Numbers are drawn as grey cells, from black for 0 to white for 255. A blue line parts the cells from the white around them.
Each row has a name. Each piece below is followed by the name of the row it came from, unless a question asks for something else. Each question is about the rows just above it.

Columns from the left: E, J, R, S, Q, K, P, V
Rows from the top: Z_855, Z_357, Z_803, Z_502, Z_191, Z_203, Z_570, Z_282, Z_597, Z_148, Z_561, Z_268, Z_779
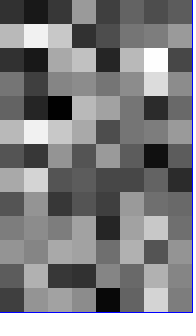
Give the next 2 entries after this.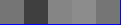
[140 220]
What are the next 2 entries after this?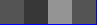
[154  92]
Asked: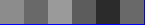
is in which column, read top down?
V

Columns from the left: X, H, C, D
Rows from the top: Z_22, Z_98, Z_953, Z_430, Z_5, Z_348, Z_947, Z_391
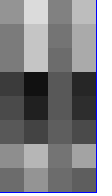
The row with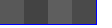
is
Z_348
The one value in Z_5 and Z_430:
[88]
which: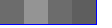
Z_391
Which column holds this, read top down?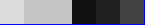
H
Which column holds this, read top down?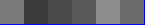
X
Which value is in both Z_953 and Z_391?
[108]

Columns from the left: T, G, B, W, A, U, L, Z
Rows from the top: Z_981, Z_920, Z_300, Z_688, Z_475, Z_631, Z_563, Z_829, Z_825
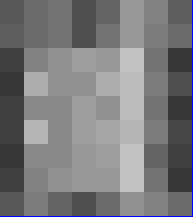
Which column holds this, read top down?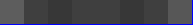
T
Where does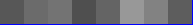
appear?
Z_981
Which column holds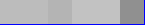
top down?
U
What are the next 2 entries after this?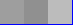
[115  55]
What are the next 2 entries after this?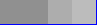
[123  79]
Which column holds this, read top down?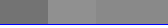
B
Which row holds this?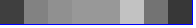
Z_829

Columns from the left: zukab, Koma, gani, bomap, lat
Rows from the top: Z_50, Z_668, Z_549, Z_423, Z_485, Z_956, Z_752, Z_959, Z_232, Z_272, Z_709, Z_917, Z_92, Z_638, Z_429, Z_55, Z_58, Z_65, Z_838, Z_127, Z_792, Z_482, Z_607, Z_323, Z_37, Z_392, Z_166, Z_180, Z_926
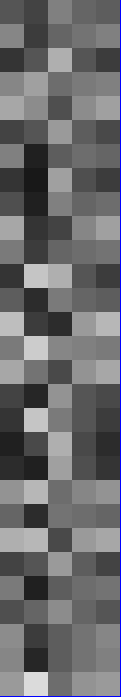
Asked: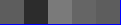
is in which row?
Z_92
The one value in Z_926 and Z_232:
[109]

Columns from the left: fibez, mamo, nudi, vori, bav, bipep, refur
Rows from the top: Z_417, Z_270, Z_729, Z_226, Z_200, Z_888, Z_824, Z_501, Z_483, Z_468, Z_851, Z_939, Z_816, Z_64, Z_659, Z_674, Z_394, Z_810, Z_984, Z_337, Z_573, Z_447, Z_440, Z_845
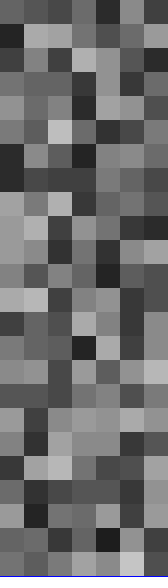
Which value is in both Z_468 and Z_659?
[64]
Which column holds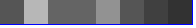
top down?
mamo
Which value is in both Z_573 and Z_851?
[50]

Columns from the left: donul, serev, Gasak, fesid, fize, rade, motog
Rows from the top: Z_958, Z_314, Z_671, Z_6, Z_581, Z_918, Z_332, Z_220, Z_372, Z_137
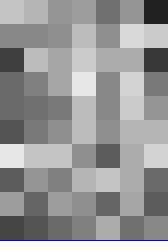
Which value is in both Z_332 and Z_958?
[195]
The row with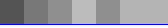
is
Z_918
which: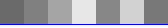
Z_6
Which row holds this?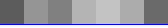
Z_220
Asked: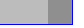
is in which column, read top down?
fesid

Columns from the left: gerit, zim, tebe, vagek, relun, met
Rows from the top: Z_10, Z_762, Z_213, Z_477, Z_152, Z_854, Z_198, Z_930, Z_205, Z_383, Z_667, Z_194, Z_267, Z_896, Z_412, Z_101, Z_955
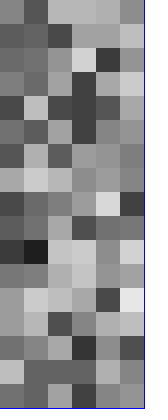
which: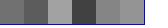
Z_854
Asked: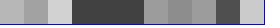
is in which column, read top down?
vagek
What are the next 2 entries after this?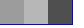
[133 176]

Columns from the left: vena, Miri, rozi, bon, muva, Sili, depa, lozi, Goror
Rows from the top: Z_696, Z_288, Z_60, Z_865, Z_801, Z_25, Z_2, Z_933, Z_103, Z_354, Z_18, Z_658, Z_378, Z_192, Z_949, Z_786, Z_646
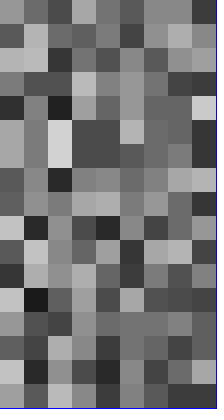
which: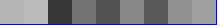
Z_60
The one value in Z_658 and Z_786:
[144]
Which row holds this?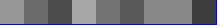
Z_696
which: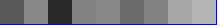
Z_933
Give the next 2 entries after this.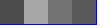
[136 136]
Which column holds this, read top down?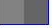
muva
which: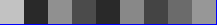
Z_354

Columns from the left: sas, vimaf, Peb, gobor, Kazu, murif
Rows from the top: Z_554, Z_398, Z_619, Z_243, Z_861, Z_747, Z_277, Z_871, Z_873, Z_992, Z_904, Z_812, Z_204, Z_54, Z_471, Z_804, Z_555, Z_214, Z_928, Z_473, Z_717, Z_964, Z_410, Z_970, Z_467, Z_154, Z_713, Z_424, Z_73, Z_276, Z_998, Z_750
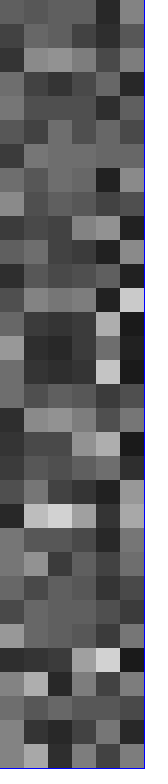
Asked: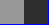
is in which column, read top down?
sas
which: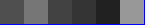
Z_717
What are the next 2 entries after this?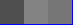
[125  33]
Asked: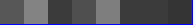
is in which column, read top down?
gobor
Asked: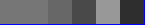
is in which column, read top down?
sas
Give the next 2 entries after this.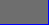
[103 103]

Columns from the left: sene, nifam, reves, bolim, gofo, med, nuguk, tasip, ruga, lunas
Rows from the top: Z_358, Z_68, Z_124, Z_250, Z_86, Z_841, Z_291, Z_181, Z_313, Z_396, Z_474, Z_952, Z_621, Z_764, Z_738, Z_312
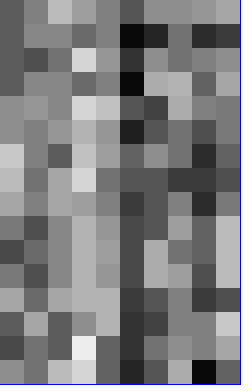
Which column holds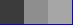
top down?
lunas
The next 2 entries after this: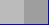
[128  85]
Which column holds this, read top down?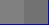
nifam
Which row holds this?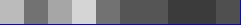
Z_181
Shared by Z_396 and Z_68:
[135]
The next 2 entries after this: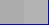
[ 98 166]
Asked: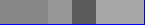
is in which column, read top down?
reves

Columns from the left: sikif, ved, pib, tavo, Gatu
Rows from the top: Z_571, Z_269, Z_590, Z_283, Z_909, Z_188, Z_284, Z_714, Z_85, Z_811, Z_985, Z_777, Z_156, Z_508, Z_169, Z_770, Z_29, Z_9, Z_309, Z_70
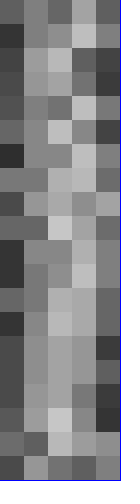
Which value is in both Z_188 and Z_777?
[190]
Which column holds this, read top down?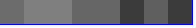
Gatu
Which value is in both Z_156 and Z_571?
[102]
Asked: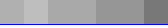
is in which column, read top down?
tavo
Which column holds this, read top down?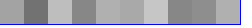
pib

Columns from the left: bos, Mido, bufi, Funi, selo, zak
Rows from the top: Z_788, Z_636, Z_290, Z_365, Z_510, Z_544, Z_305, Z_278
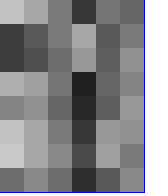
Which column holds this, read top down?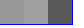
selo
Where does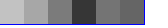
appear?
Z_788
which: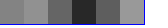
Z_510

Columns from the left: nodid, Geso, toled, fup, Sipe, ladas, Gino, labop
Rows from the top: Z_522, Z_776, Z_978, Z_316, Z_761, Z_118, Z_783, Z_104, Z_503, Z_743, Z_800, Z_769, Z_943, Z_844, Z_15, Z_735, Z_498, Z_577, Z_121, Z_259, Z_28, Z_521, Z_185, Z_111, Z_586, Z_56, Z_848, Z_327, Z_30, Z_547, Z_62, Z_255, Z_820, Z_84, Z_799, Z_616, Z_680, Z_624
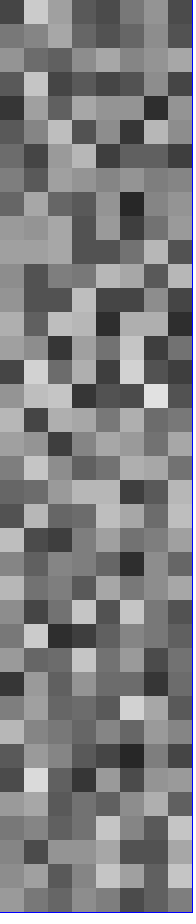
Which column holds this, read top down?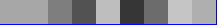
toled
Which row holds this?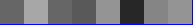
Z_503
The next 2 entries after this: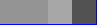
[ 82 167]

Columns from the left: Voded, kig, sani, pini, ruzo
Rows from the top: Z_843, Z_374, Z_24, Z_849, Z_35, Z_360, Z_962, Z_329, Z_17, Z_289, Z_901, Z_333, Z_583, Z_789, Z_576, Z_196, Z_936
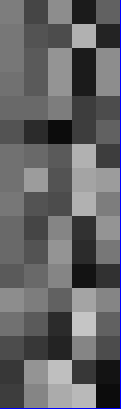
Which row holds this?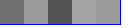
Z_329
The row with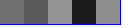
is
Z_849
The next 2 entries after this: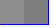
[ 97 164]
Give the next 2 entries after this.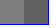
[164 133]
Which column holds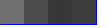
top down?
Voded
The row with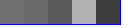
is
Z_962

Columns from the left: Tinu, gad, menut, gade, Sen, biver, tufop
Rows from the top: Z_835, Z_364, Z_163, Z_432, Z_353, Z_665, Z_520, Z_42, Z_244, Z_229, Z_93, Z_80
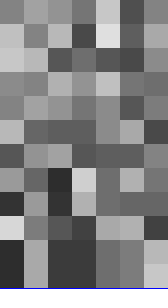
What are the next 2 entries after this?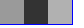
[110 102]
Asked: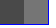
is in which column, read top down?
biver
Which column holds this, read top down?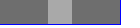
Sen

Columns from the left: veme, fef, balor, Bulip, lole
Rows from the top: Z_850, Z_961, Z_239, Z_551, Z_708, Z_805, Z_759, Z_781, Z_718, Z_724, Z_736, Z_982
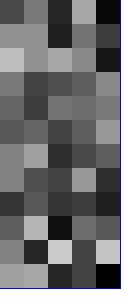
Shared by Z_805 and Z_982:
[67]
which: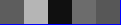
Z_724
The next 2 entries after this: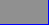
[ 30 115]

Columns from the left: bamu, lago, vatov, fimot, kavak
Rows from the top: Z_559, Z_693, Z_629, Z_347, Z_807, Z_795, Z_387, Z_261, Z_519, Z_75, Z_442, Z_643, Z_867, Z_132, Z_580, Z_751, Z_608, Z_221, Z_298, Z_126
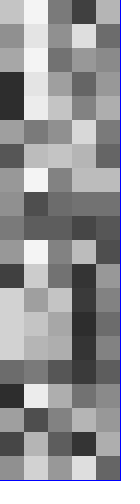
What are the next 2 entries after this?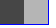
[93 52]
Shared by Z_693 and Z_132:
[108]
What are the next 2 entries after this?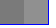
[216 122]
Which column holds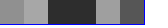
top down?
bamu

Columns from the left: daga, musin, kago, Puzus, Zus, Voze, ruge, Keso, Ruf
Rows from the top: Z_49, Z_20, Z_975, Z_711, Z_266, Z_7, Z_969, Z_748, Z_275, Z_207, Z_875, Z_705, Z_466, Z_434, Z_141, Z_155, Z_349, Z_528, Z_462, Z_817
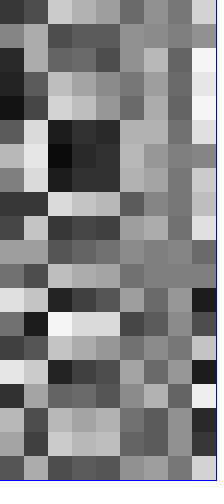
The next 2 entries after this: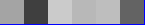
[ 91 145]
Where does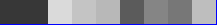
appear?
Z_275

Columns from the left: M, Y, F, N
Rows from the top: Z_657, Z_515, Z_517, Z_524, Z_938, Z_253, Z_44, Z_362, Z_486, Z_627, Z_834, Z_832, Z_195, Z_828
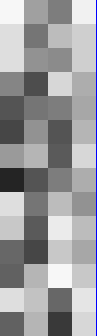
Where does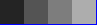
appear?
Z_362
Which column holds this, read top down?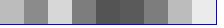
F
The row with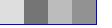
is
Z_486
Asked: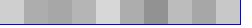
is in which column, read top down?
N
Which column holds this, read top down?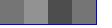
Y

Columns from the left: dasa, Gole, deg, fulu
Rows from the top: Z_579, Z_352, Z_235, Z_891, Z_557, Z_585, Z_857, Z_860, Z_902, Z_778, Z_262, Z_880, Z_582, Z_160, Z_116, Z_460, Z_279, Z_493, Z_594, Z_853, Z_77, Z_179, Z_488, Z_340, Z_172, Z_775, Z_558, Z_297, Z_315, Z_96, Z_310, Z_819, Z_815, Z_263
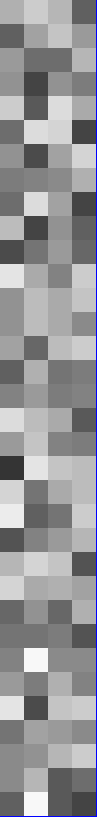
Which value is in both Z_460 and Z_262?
[116]
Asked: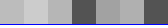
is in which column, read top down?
fulu
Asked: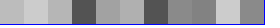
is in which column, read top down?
fulu
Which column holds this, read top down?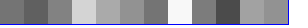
Gole
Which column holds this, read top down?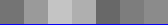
deg

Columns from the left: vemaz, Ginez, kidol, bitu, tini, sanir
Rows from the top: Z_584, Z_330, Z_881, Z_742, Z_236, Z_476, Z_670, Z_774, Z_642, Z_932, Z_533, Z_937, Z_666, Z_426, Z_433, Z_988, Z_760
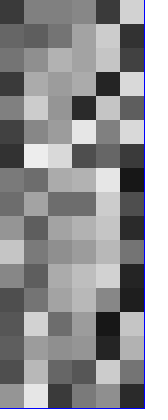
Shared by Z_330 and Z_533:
[116]
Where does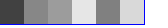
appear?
Z_476
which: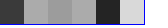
Z_742
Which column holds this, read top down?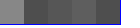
vemaz

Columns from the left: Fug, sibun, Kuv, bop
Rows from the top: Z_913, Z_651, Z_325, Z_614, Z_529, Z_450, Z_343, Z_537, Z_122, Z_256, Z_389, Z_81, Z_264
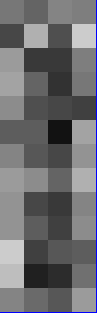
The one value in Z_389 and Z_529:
[64]
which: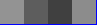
Z_256
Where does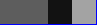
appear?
Z_450
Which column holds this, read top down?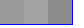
Fug
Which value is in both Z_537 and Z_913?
[100]
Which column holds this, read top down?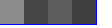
sibun

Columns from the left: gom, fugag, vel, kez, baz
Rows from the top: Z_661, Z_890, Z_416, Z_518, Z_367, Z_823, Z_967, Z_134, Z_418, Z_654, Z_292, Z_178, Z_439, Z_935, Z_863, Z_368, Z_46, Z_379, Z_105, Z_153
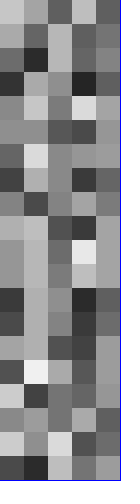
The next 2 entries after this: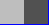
[ 58 164]
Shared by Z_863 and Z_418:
[164]
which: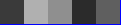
Z_439
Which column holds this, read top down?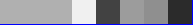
fugag
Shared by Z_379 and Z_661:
[95]

